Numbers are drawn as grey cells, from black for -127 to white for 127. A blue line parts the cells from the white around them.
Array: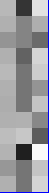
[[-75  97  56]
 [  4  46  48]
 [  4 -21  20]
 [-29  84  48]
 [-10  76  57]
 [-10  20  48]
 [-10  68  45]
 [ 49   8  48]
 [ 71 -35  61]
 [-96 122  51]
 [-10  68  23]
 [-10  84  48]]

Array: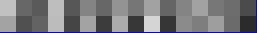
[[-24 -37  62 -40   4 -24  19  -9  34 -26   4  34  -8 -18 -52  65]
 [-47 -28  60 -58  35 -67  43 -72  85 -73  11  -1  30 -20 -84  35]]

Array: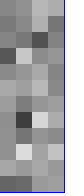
[[ 17  55  45   7]
 [  9  48  -9  -5]
 [ -7 -45   3   5]
 [ 71  12  22 -40]
 [ 22  41   5  10]
 [ 31  56   9  41]
 [ -2  22  30  29]
 [-65  86  44  15]
 [-10  20  11  17]
 [ 92  35  66  17]
 [ 26  40  25  39]
 [-21  26  31 -26]]

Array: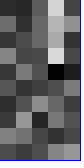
[[ -88  -35   84  -59  -83]
 [ -79  -24   53   17  -18]
 [ -51  -23   42  -76  -73]
 [ -57  -54   89  -55    5]
 [  -5  -46 -125  -98  -72]
 [ -75  -64  -49   -4  -41]
 [ -45   13  -24  -66  -81]
 [  23  -90   -7  -45  -69]
 [ -13  -57  -77  -56    1]
 [ -67  -49    5   23  -51]]

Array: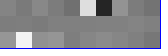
[[ -5   8  -3 -15  94 -90  19  -3 -12   4]
 [ -1  -4   0   0   0   1   1   4   0  -2]
 [115  17  21  -1   6  11   6   0  -8  22]]

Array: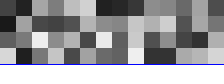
[[ -93   38   -2   62   81  -94  -88  -72   13    6  -22   35  -50  -60]
 [  34  -55  -61  -46   52   12    6   70   49   78  -45   39  -10 -102]
 [  -5  110   12   50  -55  106  -32   74  -47   14  -59  -77   48  -32]
 [ -96   -7   69  -54   34  -21  -29  111  -76  -76   42   54   85   87]]

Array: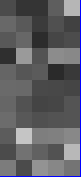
[[-75 -75 -33  54 -52]
 [-38 -68 -47 -62 -23]
 [-24 -83 -57 -51 -39]
 [ 26 -44  12   8 -80]
 [-41 -36 -85 -70 -26]
 [-22 -54 -55 -58 -21]
 [-45 -59 -57 -43 -25]
 [-39 -47 -44 -43 -19]
 [ 69  -1   0   8 -35]
 [-13 -30 -45  56 -52]
 [-52  19   7 -11  -3]]

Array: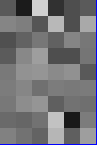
[[-100   80  -78  -49  -37  -38]
 [  -1  -42   56  -49   41    5]
 [ -29   -8  -30    5   -8  -47]
 [   8   30  -49  -49  -10  -36]
 [  18   21   10   17  -38   -6]
 [   6  -15   -3   -6   -4   -3]
 [  13   21  -32  -13  -16   -7]
 [ -25  -13   66 -102   -3  -21]
 [ -13  -28   54  -32   30    1]]

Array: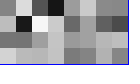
[[  92  -44 -106   28   74   10    8    4]
 [-103  118   75  -22   33  -31  -52   61]
 [ -11   31   68   26   33   55   62  -10]
 [  58   55   67   -4    4   50    6   83]]
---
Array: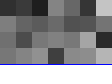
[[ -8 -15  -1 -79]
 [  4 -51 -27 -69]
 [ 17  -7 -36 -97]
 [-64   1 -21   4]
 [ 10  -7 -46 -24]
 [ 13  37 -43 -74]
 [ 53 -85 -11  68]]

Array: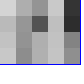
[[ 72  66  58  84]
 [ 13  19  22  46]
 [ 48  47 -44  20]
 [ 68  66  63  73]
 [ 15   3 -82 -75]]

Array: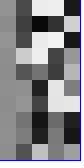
[[  14   16   15   13   15   13   14   20   12   19]
 [ -45   -2  -11   21   16  -42   76  -55  -64  -53]
 [  64  -95 -106  -60  -94  -12  110  107 -118  108]
 [  -3   -5  -20  100  101  -66  -59  114  -77  110]
 [  31 -105  -95  102   -1   54   23 -104   80 -102]]

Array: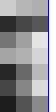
[[-98 -57 -88  37 -10 -84  76]
 [-44   6 -22  49  32 -56  54]
 [ 10  90  57  85 100 -40  47]]

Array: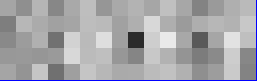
[[ 37  24   9  -1  37]
 [ 20  25  28  55  15]
 [ 69  22  48  43  53]
 [-15  26 -14  33   7]
 [ 31  88  82  37  41]
 [ 69  59  58  61  62]
 [ 55  63  94  58  22]
 [ 42  23  32  33  41]
 [ 43   5 -84  47  51]
 [ 59  72  78  88  38]
 [ 65  50 105  46  64]
 [ 49  20  40  27  39]
 [ 15  -3 -38  46   3]
 [ 29  10  38  55  26]
 [ 74  77  98  50  47]
 [  3   7  63  72  58]]

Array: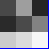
[[ 75 -85 -55]
 [ 91 -53  30]
 [118   2 -90]]

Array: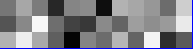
[[  50  -43   -9]
 [ 110    8   39]
 [  42  120   -4]
 [ -32  -17  -88]
 [-123  -61    5]
 [   4  -71   11]
 [ -19   10 -113]
 [  54  -27   50]
 [ -27   30   39]
 [ 116   14   23]
 [ -82   26  -19]
 [ -36  106   78]]
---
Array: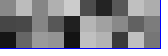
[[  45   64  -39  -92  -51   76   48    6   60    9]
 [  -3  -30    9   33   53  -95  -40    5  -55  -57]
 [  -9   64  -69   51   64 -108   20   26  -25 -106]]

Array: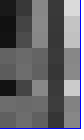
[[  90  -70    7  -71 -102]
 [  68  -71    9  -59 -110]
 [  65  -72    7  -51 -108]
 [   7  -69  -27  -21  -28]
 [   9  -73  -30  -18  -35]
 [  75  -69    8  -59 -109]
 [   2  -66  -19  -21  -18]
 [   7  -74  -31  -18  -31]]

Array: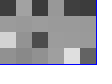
[[-67 -64  24 -68  34 -66]
 [ 25  26  26  28  25  27]
 [ 26  27  28 -51  19  83]
 [-28  95  31  17   9  17]]

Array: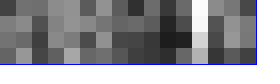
[[-55  -8  11 123 -21 -70 -19 -79 -35  18 -36  18  12 -16 -14 -61]
 [ -5  18 -44 119 -51 -90 -35 -21 -26 -10   8  19   3 -46  10  -1]
 [ -7  23 -54  83 -94 -98 -71 -58 -56  17 -51  -3   9 -64 -21 -12]
 [-62 -37 -73  50 -24 -81 -70 -64 -41 -16 -24  39 -31 -57  23 -27]]

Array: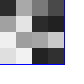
[[-54  -6  41 -84]
 [-94 -84 100  33]
 [ 74  37  30 111]
 [-79 -92 114  95]]

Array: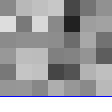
[[ 17 -11 -56  71  64  56   9]
 [ 34  30 -94   9  88  -6  93]
 [-13  40 -19  13  15  15  11]
 [-34  20   3   0  60  61  24]
 [ 63  51 -44 -58  65  69  -7]
 [ 57  10  23  46   7  23  22]]

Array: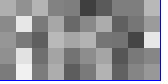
[[ 56  -1  -1 -37 -64  -1   2  52  17  47]
 [ 27  -9 -31  44   9 -22  39  -5 103  10]
 [103 -58 -12 -10  51  38  57 -32  -6  22]
 [  6  -6 -41  37  13 -12  36 -16  98  16]
 [ 24   5 -30  51  -5 -34  45  -3 113  -4]]

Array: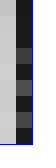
[[-103   68]
 [-102   74]
 [-101   77]
 [ -65   77]
 [-101   79]
 [ -50   77]
 [-101   77]
 [ -58   79]
 [-101   78]]
